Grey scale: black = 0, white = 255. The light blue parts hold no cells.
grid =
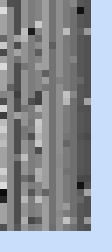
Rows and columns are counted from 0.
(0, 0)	162
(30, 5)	132
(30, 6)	158
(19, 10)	111
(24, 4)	125
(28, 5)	190
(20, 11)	87
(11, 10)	111
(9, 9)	123
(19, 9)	117
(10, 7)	115
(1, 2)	78
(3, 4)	125
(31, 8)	143
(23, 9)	123
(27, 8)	143
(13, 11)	87
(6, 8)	143
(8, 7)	115
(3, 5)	201
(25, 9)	123
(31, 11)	87
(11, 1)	137
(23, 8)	138
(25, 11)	73
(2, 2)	78
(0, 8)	143
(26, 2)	78
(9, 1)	137
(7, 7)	115
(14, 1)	137
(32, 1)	137
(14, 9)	183
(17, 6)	158
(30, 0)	162
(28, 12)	81
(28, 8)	143
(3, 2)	78

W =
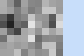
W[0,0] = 174
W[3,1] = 34
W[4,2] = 67
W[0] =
[174, 144, 97, 162, 135, 132, 180, 163, 157]
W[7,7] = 201
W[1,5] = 139
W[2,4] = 197
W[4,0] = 160
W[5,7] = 140
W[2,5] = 153
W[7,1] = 163
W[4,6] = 194
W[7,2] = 191
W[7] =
[162, 163, 191, 131, 162, 143, 149, 201, 117]
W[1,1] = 158
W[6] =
[155, 165, 155, 162, 144, 122, 192, 194, 126]
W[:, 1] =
[144, 158, 55, 34, 100, 178, 165, 163]
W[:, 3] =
[162, 153, 135, 96, 167, 169, 162, 131]
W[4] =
[160, 100, 67, 167, 180, 147, 194, 164, 186]

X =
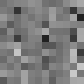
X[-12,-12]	113
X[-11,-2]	54
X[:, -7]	[140, 138, 130, 121, 144, 128, 117, 112, 128, 119, 122, 115]
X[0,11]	167
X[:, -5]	[108, 154, 159, 145, 116, 133, 87, 127, 104, 132, 108, 96]
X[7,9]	127
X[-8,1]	136
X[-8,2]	108
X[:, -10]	[132, 52, 112, 114, 108, 61, 161, 196, 119, 132, 131, 118]
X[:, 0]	[113, 123, 151, 130, 95, 111, 138, 122, 107, 128, 154, 90]
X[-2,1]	141
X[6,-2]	140
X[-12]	[113, 125, 132, 134, 146, 140, 114, 108, 115, 138, 154, 167]
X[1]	[123, 115, 52, 114, 129, 138, 128, 154, 129, 111, 54, 127]
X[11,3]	162
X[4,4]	135
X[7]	[122, 115, 196, 107, 114, 112, 143, 127, 111, 127, 186, 59]
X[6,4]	127
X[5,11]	169
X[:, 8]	[115, 129, 119, 142, 115, 121, 108, 111, 114, 125, 116, 128]
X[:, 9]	[138, 111, 125, 139, 113, 127, 123, 127, 131, 145, 127, 132]
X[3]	[130, 93, 114, 128, 135, 121, 84, 145, 142, 139, 131, 128]
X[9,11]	197

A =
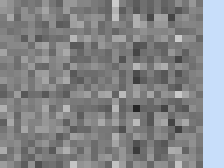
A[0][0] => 159
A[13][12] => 159
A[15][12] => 114
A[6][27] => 123
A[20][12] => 129
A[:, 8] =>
[99, 119, 117, 91, 133, 109, 151, 148, 142, 139, 129, 149, 117, 109, 123, 126, 160, 132, 151, 93, 109, 149, 112, 98]
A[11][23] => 89
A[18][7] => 139
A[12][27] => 120
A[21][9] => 174
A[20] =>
[138, 133, 141, 117, 105, 136, 148, 119, 109, 147, 117, 127, 129, 108, 126, 125, 164, 129, 119, 81, 100, 126, 99, 87, 121, 128, 125, 145, 122]
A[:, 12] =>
[134, 111, 138, 121, 115, 160, 131, 126, 105, 133, 109, 123, 110, 159, 117, 114, 135, 146, 103, 132, 129, 143, 138, 154]
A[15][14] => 99
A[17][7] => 141
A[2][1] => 167
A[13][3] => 87
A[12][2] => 119
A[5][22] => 140
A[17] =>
[96, 167, 113, 147, 131, 132, 150, 141, 132, 96, 138, 112, 146, 135, 169, 133, 161, 120, 141, 186, 114, 85, 153, 166, 68, 144, 168, 119, 112]
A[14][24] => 105
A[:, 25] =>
[140, 86, 135, 127, 110, 202, 118, 126, 70, 144, 84, 107, 87, 200, 100, 96, 128, 144, 64, 141, 128, 168, 150, 193]
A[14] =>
[130, 140, 118, 142, 126, 136, 148, 134, 123, 131, 122, 123, 117, 128, 119, 115, 154, 104, 126, 122, 121, 105, 132, 119, 105, 100, 123, 127, 130]
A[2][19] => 175
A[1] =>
[149, 143, 117, 143, 121, 140, 164, 128, 119, 154, 118, 120, 111, 122, 107, 102, 177, 93, 119, 86, 112, 98, 121, 93, 107, 86, 107, 135, 131]
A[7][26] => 96
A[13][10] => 140
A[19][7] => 134
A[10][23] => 87
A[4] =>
[130, 113, 120, 130, 137, 123, 112, 128, 133, 126, 124, 130, 115, 134, 109, 122, 101, 119, 125, 131, 144, 134, 134, 132, 141, 110, 113, 118, 134]
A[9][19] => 182
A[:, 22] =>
[119, 121, 163, 152, 134, 140, 100, 113, 132, 160, 102, 103, 140, 110, 132, 103, 148, 153, 135, 141, 99, 101, 97, 145]
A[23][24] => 115
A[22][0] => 110
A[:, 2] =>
[126, 117, 103, 118, 120, 127, 136, 123, 111, 110, 132, 127, 119, 156, 118, 122, 103, 113, 110, 122, 141, 135, 152, 120]
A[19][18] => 116
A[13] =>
[96, 114, 156, 87, 110, 112, 88, 122, 109, 92, 140, 146, 159, 118, 162, 168, 99, 186, 129, 161, 123, 166, 110, 147, 140, 200, 168, 138, 112]

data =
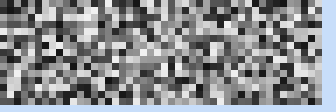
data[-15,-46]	83
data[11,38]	190
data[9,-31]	185
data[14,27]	203
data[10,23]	234
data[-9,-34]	143
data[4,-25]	56
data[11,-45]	204
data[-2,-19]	118
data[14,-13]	66
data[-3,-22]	79
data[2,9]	223
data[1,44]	233
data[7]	[55, 65, 214, 124, 232, 81, 203, 231, 21, 219, 178, 75, 86, 138, 173, 71, 152, 36, 142, 145, 241, 164, 237, 175, 192, 124, 180, 125, 174, 42, 237, 165, 81, 131, 174, 114, 219, 185, 203, 151, 48, 138, 212, 53, 220, 68]
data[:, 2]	[154, 36, 137, 81, 229, 69, 38, 214, 49, 207, 241, 210, 207, 49, 28]
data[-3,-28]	94
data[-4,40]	25
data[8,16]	239
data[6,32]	63
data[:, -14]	[69, 109, 46, 240, 213, 126, 63, 81, 121, 187, 159, 63, 147, 147, 144]
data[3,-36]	96
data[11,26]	27
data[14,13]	44
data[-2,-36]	33
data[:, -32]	[83, 96, 108, 23, 107, 91, 229, 173, 73, 154, 132, 223, 221, 39, 171]
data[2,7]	226
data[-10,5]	83
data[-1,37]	150
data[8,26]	44
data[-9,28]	47
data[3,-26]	35
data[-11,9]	80
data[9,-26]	113
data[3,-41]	161
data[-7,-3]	92
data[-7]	[106, 26, 49, 181, 191, 99, 35, 28, 132, 61, 63, 140, 182, 60, 73, 75, 239, 145, 217, 203, 155, 152, 152, 150, 54, 174, 44, 141, 95, 162, 198, 85, 121, 100, 58, 196, 114, 122, 44, 236, 229, 142, 177, 92, 68, 184]
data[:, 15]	[239, 195, 89, 129, 128, 129, 140, 71, 75, 185, 200, 20, 66, 166, 29]
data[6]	[218, 170, 38, 104, 184, 83, 23, 213, 238, 154, 136, 81, 143, 75, 229, 140, 225, 227, 64, 170, 156, 215, 172, 84, 126, 228, 204, 76, 47, 67, 225, 201, 63, 144, 132, 189, 143, 70, 116, 49, 120, 232, 43, 25, 197, 192]

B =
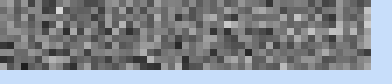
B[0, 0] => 141
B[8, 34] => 119
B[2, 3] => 159
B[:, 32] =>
[89, 161, 87, 201, 50, 86, 93, 112, 151, 106]
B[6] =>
[56, 45, 133, 141, 100, 75, 159, 131, 148, 96, 113, 117, 170, 126, 106, 72, 149, 87, 97, 122, 154, 155, 139, 98, 95, 40, 145, 109, 134, 151, 113, 111, 93, 81, 82, 126, 110, 80, 164, 65, 112, 76, 130, 91, 108, 114, 130, 91, 121, 121, 90, 142, 169]
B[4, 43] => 143
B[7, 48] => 107
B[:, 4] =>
[67, 137, 82, 95, 112, 93, 100, 149, 111, 92]
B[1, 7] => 71
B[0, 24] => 130
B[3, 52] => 202
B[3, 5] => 121
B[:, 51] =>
[77, 98, 117, 98, 105, 130, 142, 85, 134, 131]
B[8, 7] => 179
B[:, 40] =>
[114, 75, 167, 115, 116, 147, 112, 109, 126, 187]
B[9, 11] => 120
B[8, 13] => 84
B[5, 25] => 70
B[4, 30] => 53
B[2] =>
[135, 125, 98, 159, 82, 131, 136, 127, 113, 124, 86, 108, 110, 62, 93, 156, 102, 106, 129, 109, 127, 87, 173, 105, 139, 58, 106, 82, 109, 157, 174, 115, 87, 57, 136, 125, 103, 106, 111, 111, 167, 101, 195, 141, 92, 161, 77, 55, 144, 105, 90, 117, 171]
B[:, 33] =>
[103, 134, 57, 173, 122, 71, 81, 89, 167, 130]
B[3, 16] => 94
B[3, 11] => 95
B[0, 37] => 104
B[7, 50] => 125
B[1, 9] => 80
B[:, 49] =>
[118, 103, 105, 124, 118, 102, 121, 127, 112, 147]
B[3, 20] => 110
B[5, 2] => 108
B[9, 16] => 84

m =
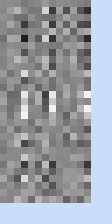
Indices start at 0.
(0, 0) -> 140
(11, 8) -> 145
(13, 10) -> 137
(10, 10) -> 148
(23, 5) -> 92
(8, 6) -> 185
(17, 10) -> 137
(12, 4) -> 154
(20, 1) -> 151
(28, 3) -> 157
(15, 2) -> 134
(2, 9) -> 161
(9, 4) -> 137
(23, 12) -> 57
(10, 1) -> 118
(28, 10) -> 137
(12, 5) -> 104
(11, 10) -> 135
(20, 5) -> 131
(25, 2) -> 85
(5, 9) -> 123
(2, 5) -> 123
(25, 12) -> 187
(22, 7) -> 141
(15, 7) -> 242
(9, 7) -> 78
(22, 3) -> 200
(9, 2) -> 143
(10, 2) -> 140
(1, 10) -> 159
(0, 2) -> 137
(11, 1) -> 151
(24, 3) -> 113
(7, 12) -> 76
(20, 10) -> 129
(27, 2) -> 137
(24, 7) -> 95
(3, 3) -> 60
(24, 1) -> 150
